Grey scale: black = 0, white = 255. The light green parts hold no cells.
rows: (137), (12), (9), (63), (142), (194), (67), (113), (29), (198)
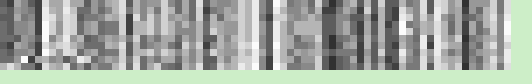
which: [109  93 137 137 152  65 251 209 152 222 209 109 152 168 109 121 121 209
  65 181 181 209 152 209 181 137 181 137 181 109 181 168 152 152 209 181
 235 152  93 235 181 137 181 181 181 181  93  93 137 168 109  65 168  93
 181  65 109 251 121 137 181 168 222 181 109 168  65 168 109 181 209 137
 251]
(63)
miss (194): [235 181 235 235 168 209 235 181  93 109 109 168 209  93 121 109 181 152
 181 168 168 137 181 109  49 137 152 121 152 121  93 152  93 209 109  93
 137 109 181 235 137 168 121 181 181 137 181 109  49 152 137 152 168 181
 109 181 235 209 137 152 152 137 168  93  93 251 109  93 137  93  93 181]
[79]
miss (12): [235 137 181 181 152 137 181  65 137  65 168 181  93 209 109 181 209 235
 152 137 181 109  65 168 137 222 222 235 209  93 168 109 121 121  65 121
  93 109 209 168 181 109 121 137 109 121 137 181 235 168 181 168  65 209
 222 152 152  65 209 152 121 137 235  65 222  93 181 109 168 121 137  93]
[194]
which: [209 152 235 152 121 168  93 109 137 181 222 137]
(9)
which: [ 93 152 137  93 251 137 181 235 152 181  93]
(194)

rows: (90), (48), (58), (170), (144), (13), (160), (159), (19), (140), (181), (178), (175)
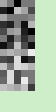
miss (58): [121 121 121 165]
[136]
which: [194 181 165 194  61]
(175)
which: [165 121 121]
(58)
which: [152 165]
(144)
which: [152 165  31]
(144)
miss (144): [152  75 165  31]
[1]
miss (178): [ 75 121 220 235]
[105]

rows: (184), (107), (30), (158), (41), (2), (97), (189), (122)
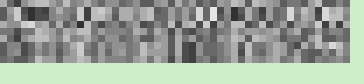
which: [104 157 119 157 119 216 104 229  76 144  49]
(107)
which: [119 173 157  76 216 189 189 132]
(30)

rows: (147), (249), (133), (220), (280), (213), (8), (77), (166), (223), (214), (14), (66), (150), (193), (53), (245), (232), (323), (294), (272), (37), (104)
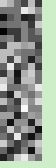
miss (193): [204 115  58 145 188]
[219]
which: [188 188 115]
(14)
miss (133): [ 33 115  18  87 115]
[46]

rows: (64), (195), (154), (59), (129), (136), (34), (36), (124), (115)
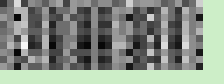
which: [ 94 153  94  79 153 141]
(36)
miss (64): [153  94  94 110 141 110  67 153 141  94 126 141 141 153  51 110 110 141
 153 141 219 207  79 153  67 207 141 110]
[166]

